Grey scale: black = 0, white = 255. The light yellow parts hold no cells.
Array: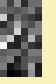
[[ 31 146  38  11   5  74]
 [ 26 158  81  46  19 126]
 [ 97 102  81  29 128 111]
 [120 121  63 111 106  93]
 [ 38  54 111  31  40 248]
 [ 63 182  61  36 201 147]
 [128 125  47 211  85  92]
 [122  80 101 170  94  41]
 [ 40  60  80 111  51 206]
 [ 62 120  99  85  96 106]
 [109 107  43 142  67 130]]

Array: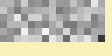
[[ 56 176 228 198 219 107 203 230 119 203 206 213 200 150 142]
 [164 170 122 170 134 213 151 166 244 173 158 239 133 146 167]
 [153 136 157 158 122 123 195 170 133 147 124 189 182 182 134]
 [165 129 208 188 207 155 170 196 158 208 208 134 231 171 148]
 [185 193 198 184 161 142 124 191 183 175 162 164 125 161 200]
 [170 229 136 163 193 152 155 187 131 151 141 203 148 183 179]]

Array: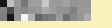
[[172 149 137 112 155 125 119 102 178 245 149  24 125]
 [153 152 129 145 147 159 171 152 150 137 145  73 129]
 [152 151 148 162 154 155 200 160 158 118 152 191  22]]

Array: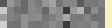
[[118 142 127 130 124  59 129 141 125 118 120 145 114 115 207]
 [116 112 134 121 123 167 141 128 118 141 137 145 123 130 156]
 [116 141  99 178 153  59 140 147 102 131 136 106 112 129 202]
 [129 121 121  91 135 134 116 163 151 121 135 104 128 152  88]]

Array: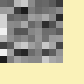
[[157 167 200 136 137 145 162 126  29]
 [147  95  68 127 107  37  54 159 240]
 [ 70 167 200 140 159 202 183  93  66]
 [157 154 113 149 114 137 125 143 187]
 [ 92 111 109 144 134  86  85 134 240]
 [145  82  46 124 104 168 135 139 210]
 [ 41 136 171 149 159 105 112 101 210]
 [137 122 115 105 123  28  61 159 155]
 [ 58  90 104 100 138 202 183  98 105]]

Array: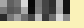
[[136 215 109  57 188  69 110 159 120  43]
 [ 19 172  51  69 125  11 169  97  87 119]
 [ 19 178  46  68 120   7 215 114  96 166]]

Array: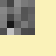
[[ 72  74 127 192  79]
 [ 97 122  92  24 126]
 [101  85 112  71 129]
 [ 94  84 129 111 136]
 [114 122 142  68 107]]

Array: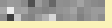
[[141 154 143 129 152 146 136 214 176 155 131 138 198  63 141]
 [155 155 147 136 163 151 147 138 131 138 136 163 159 235 168]
 [134 138 145 163 148 142 144 103 135 156  79 138 153 155 145]]
